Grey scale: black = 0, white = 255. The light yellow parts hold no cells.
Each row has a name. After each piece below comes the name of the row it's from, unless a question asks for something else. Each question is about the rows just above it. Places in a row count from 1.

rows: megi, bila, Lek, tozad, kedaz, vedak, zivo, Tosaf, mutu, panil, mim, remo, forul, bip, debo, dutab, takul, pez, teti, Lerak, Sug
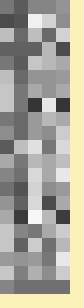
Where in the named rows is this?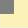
Lerak, 2
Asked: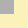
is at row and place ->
Lerak, 3
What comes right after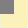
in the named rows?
[176]
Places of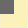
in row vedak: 2
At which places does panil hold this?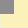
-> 1 4
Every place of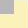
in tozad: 4
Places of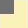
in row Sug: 2 3 4 5

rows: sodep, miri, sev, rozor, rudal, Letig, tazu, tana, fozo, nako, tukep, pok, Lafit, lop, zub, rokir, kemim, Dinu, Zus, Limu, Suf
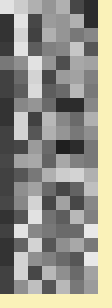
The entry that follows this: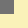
[93]
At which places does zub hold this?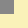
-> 2 7
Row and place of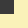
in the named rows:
rozor, 1
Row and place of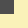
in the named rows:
rudal, 5
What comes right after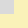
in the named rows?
[93]

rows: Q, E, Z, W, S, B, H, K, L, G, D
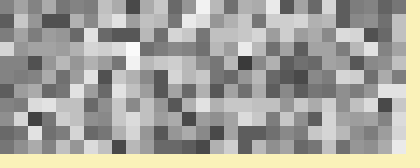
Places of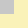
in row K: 9 17 18 22 29
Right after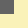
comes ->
[118]

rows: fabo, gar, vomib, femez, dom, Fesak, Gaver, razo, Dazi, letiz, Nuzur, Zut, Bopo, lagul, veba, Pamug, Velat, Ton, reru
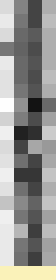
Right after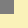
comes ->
[76]
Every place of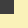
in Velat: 3
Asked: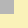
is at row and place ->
Velat, 2

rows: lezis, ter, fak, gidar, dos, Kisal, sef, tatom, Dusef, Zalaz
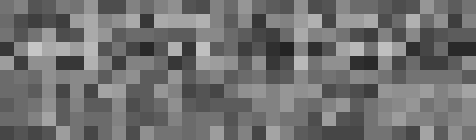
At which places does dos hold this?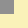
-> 3 4 17 19 24 25 28 34
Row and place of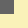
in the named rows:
fak, 12
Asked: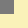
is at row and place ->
lezis, 5
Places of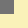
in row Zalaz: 6 12 13 15 27 28 34

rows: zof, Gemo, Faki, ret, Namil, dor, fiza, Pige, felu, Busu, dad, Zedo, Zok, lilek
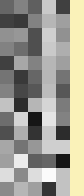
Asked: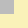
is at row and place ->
fiza, 4
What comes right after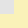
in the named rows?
[130]
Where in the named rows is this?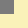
Pige, 5

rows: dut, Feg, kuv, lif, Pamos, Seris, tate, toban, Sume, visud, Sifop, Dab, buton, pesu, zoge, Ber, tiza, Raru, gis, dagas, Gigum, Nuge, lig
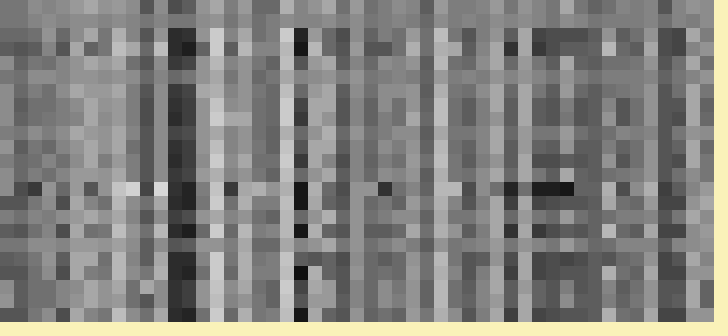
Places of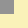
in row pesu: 4 8 20 26 27
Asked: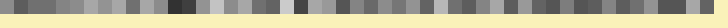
Gigum
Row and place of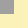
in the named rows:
Raru, 9
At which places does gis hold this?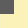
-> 1 5 11 22 28 35 43
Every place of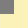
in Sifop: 29 44
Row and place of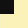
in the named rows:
dagas, 22

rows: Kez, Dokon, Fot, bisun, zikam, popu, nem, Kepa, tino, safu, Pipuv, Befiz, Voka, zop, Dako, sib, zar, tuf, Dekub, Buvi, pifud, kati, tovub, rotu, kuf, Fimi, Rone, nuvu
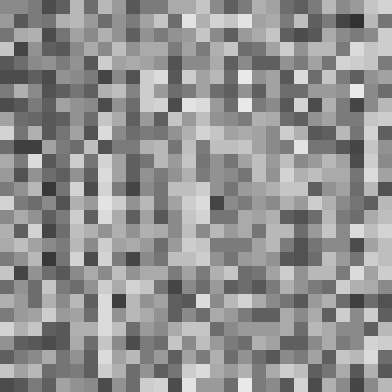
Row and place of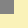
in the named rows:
nem, 10
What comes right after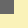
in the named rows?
[88]

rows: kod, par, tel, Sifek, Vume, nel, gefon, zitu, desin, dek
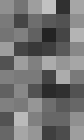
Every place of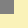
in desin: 3
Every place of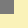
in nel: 2 3 6
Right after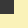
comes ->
[63]
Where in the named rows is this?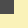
dek, 5
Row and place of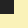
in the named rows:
tel, 4

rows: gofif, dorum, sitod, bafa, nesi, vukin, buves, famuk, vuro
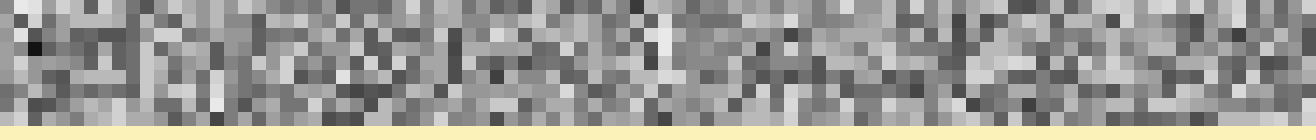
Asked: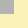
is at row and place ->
vukin, 37
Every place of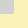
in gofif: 5 8 30 66 80 83 86 89 94
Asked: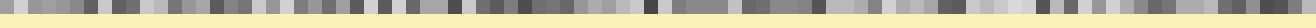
nesi
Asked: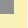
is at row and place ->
nesi, 90
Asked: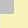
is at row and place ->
nesi, 53

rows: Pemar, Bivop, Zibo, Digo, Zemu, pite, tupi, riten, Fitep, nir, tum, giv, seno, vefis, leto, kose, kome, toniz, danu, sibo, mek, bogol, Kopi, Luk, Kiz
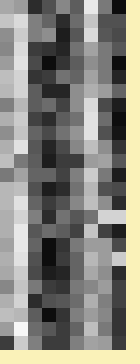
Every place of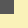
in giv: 9
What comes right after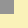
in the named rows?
[225]
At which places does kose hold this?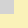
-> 2 8 9
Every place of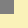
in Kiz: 3 6
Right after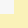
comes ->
[108]
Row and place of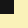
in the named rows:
nir, 9
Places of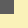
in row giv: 3

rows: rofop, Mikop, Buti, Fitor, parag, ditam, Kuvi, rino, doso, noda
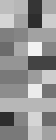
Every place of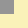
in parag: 1 2
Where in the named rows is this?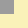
ditam, 3
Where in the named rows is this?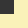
rofop, 3
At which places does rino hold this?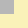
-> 1 2 3 4

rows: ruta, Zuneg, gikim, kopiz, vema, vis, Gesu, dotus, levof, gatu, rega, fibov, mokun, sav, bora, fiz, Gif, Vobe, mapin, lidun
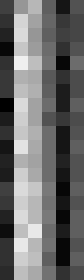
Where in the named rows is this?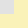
rega, 2
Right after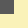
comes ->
[49]
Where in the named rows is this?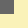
Zuneg, 4
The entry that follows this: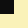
[190]
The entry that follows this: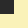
[190]
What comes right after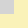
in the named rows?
[162]

